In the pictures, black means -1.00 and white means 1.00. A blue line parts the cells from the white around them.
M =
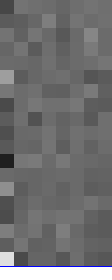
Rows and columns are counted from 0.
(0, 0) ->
-0.44
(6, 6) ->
-0.04
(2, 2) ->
-0.08
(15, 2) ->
-0.08
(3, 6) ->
-0.04
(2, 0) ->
-0.10
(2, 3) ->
-0.18
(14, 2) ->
-0.15
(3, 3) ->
-0.14
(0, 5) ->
-0.14
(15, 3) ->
-0.13
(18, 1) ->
-0.42
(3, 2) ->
-0.29
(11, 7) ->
-0.20
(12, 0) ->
-0.17
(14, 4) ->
-0.21
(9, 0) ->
-0.38
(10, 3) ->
-0.09
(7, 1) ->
-0.15
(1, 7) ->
-0.12
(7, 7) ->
-0.29
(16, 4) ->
-0.01
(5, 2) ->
-0.19
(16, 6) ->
-0.27
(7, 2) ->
-0.07
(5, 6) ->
-0.33
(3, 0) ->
-0.20
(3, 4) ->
-0.25
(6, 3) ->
-0.24
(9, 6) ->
-0.15
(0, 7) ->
-0.13
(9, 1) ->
-0.18
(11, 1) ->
-0.07
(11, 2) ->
-0.04
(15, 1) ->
-0.20

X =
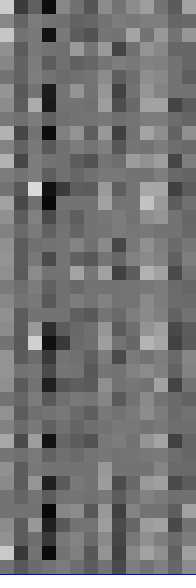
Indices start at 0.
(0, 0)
0.60
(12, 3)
-0.26
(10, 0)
0.03
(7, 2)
0.34
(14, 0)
0.26
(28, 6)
-0.08
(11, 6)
-0.36
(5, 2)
-0.01
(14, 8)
-0.10
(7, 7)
0.23
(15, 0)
0.13
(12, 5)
-0.19
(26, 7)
-0.08
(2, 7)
-0.08
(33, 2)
-0.06
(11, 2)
-0.02
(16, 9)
-0.07
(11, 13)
-0.01
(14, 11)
0.21
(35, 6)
-0.11
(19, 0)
0.12
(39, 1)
-0.56
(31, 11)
0.28
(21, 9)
-0.09
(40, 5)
-0.13
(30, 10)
-0.10
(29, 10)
0.10
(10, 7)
0.00
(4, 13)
-0.19
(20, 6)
-0.10
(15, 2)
0.01
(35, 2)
-0.09
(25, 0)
0.16
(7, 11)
0.27
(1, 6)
-0.20
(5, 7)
0.09
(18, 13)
-0.01

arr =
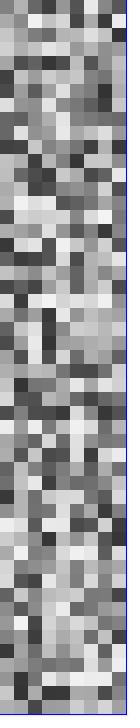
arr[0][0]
0.01
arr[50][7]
0.66
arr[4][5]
0.48
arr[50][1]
0.32
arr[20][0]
-0.44
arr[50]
[0.38, 0.32, -0.44, 0.22, 0.24, 0.61, 0.39, 0.66, 0.26]
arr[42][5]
0.61
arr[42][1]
0.57
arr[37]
[0.87, 0.76, -0.30, 0.83, 0.82, -0.42, -0.34, 0.64, -0.53]
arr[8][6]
-0.05
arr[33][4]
-0.03
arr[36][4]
0.74
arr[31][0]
0.31
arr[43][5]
-0.18
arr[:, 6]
[0.82, 0.34, 0.74, 0.42, -0.34, 0.03, -0.03, -0.26, -0.05, 0.50, -0.50, 0.56, -0.43, 0.02, -0.08, 0.71, 0.01, 0.17, 0.40, 0.38, 0.34, 0.69, 0.49, 0.57, 0.36, 0.37, -0.43, 0.31, -0.47, 0.06, 0.71, 0.12, -0.53, -0.27, -0.13, -0.08, 0.33, -0.34, 0.54, 0.81, 0.46, 0.70, -0.05, -0.06, 0.52, -0.14, 0.79, 0.74, 0.85, 0.32, 0.39]
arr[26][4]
-0.08
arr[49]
[0.57, -0.59, 0.35, -0.57, -0.56, 0.33, 0.32, -0.41, 0.05]
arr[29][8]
-0.36
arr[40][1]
0.01
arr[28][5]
-0.18
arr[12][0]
0.49
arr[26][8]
0.61
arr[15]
[-0.41, 0.67, 0.60, 0.63, 0.67, 0.05, 0.71, 0.91, -0.07]
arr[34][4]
0.02
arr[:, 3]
[-0.50, 0.52, -0.16, 0.78, -0.58, 0.60, 0.25, 0.78, 0.37, 0.23, 0.03, 0.43, -0.52, -0.38, 0.83, 0.63, 0.75, -0.36, -0.34, 0.53, 0.23, 0.90, -0.55, -0.49, -0.59, -0.38, 0.43, -0.07, 0.43, -0.42, -0.04, 0.68, -0.42, -0.28, -0.51, 0.57, -0.07, 0.83, -0.58, 0.04, 0.22, 0.80, 0.47, 0.60, 0.66, 0.59, 0.49, -0.11, 0.81, -0.57, 0.22]
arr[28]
[0.69, -0.35, -0.37, 0.43, 0.30, -0.18, -0.47, -0.20, -0.06]
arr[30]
[0.85, 0.22, 0.86, -0.04, 0.50, 0.88, 0.71, -0.15, 0.41]
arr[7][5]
-0.06
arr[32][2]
0.55
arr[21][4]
0.66
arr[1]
[0.33, 0.08, 0.89, 0.52, 0.68, -0.45, 0.34, -0.54, 0.84]
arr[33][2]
0.00
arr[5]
[-0.50, 0.52, 0.23, 0.60, 0.45, 0.55, 0.03, -0.08, 0.42]

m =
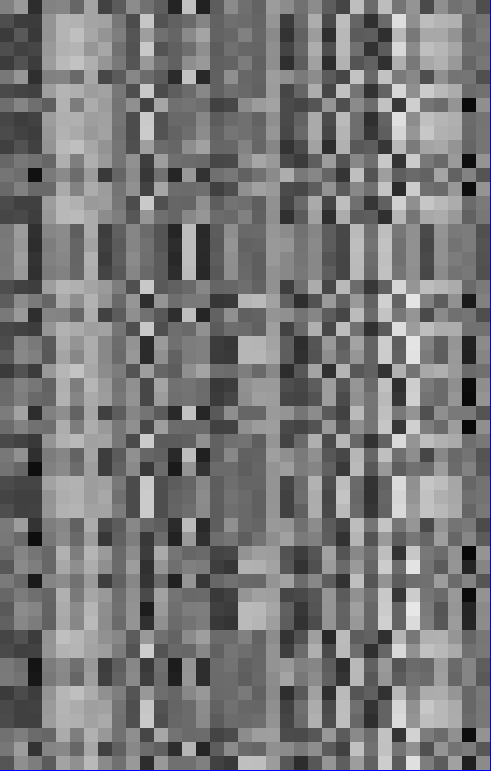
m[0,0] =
0.01
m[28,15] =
-0.54
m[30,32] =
0.23
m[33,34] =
-0.31
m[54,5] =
0.13
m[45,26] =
-0.23
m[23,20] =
-0.48
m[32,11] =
-0.24
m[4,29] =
-0.06
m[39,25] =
0.07
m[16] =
[-0.06, 0.22, -0.62, 0.05, 0.09, -0.26, 0.34, -0.52, -0.25, 0.05, -0.16, -0.34, -0.71, 0.48, -0.68, -0.28, 0.11, -0.18, -0.17, 0.18, 0.09, -0.11, 0.05, -0.27, -0.44, 0.46, -0.13, 0.49, -0.07, 0.13, -0.42, 0.16, -0.05, -0.03, -0.37]
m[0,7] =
-0.48
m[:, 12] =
[-0.72, -0.24, -0.21, -0.25, -0.24, -0.66, -0.26, -0.12, -0.18, -0.22, -0.20, -0.13, -0.71, -0.15, -0.20, -0.20, -0.71, -0.65, -0.69, -0.65, -0.24, -0.14, -0.64, -0.14, -0.12, -0.23, -0.27, -0.11, -0.13, -0.68, -0.15, -0.28, -0.68, -0.80, -0.27, -0.22, -0.21, -0.66, -0.73, -0.08, -0.13, -0.74, -0.09, -0.13, -0.16, -0.22, -0.18, -0.78, -0.75, -0.20, -0.21, -0.19, -0.10, -0.65, -0.12]
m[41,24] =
-0.61
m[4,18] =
-0.25
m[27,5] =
-0.02
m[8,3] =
0.23
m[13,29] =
0.61
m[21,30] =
0.00
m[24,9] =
0.15
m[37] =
[-0.04, 0.23, -0.60, -0.01, 0.06, -0.24, 0.35, -0.41, -0.28, 0.07, -0.19, -0.26, -0.66, 0.47, -0.68, -0.26, 0.13, -0.18, -0.21, 0.20, 0.17, -0.12, 0.10, -0.29, -0.47, 0.48, -0.08, 0.54, -0.08, 0.18, -0.43, 0.15, -0.09, -0.05, -0.41]
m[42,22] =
-0.32
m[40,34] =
0.04
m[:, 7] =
[-0.48, 0.27, 0.16, 0.31, 0.17, -0.44, 0.27, 0.22, 0.26, 0.27, 0.15, 0.20, -0.55, 0.22, 0.23, 0.10, -0.52, -0.49, -0.53, -0.47, 0.21, 0.16, -0.49, 0.27, 0.07, 0.07, 0.10, 0.21, 0.23, -0.50, 0.20, 0.28, -0.52, -0.52, 0.26, 0.32, 0.28, -0.41, -0.57, 0.21, 0.12, -0.51, 0.20, 0.11, 0.10, 0.14, 0.23, -0.52, -0.50, 0.13, 0.26, 0.33, 0.19, -0.49, 0.08]
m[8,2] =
-0.48
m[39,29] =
0.56
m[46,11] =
-0.35
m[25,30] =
-0.04
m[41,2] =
-0.80
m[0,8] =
-0.29
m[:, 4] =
[0.04, 0.41, 0.41, 0.39, 0.45, 0.03, 0.41, 0.40, 0.37, 0.40, 0.45, 0.37, 0.08, 0.33, 0.44, 0.44, 0.09, 0.08, 0.06, 0.02, 0.42, 0.33, 0.03, 0.40, 0.35, 0.29, 0.43, 0.37, 0.40, 0.11, 0.36, 0.39, 0.05, 0.08, 0.38, 0.36, 0.39, 0.06, 0.08, 0.39, 0.32, 0.10, 0.38, 0.34, 0.32, 0.50, 0.40, 0.08, 0.07, 0.43, 0.41, 0.40, 0.34, 0.07, 0.28]
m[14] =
[-0.41, -0.50, -0.50, 0.23, 0.44, 0.39, 0.21, 0.23, -0.07, -0.40, 0.58, -0.37, -0.20, -0.21, 0.13, -0.27, -0.10, -0.13, -0.26, 0.14, -0.46, -0.18, 0.33, -0.45, 0.49, -0.12, -0.58, -0.25, 0.63, 0.12, 0.55, 0.45, 0.35, -0.16, -0.04]
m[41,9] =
0.06
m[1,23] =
-0.42
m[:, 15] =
[-0.27, -0.23, -0.22, -0.28, -0.25, -0.24, -0.24, -0.49, -0.28, -0.22, -0.20, -0.44, -0.12, -0.50, -0.27, -0.15, -0.28, -0.30, -0.27, -0.31, -0.21, -0.58, -0.23, -0.29, -0.53, -0.54, -0.14, -0.56, -0.54, -0.30, -0.49, -0.24, -0.25, -0.16, -0.27, -0.26, -0.27, -0.26, -0.14, -0.47, -0.51, -0.19, -0.55, -0.50, -0.56, -0.16, -0.24, -0.15, -0.16, -0.17, -0.23, -0.29, -0.47, -0.27, -0.49]
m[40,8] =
-0.17
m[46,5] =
0.42
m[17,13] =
0.48
